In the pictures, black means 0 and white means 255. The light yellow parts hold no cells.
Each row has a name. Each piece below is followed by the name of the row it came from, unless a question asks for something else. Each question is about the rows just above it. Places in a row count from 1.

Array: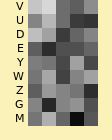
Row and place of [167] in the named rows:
W, 2
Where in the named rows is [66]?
W, 3
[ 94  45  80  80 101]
E
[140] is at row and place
V, 5
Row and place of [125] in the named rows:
Y, 1
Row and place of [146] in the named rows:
G, 4
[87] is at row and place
M, 5

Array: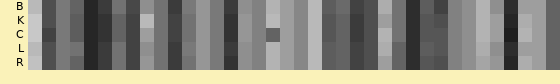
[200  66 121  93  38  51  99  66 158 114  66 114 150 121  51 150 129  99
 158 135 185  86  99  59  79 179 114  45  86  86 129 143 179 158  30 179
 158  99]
C
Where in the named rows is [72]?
B, 8
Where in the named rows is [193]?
R, 1
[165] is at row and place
R, 33
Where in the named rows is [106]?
B, 23

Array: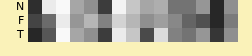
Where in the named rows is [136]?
F, 11
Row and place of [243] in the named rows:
N, 7
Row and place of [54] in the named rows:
T, 14
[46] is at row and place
N, 1
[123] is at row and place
F, 15
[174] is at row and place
N, 10
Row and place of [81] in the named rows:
F, 13

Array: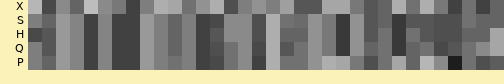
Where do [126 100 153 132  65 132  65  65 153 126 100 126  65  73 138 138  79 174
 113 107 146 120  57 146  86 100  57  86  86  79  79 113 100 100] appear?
S
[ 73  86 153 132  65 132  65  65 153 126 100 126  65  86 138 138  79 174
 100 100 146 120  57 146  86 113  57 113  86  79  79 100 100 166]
H
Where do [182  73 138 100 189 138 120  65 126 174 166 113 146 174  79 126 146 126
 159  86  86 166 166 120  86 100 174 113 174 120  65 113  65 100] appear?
X
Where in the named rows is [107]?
S, 20
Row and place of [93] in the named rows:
P, 34

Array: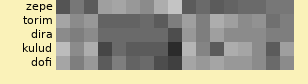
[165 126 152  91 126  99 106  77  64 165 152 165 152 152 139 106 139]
dofi
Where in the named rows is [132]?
kulud, 11
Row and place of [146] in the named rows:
torim, 15
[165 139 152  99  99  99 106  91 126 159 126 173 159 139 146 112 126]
torim
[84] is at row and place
zepe, 1
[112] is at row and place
torim, 16

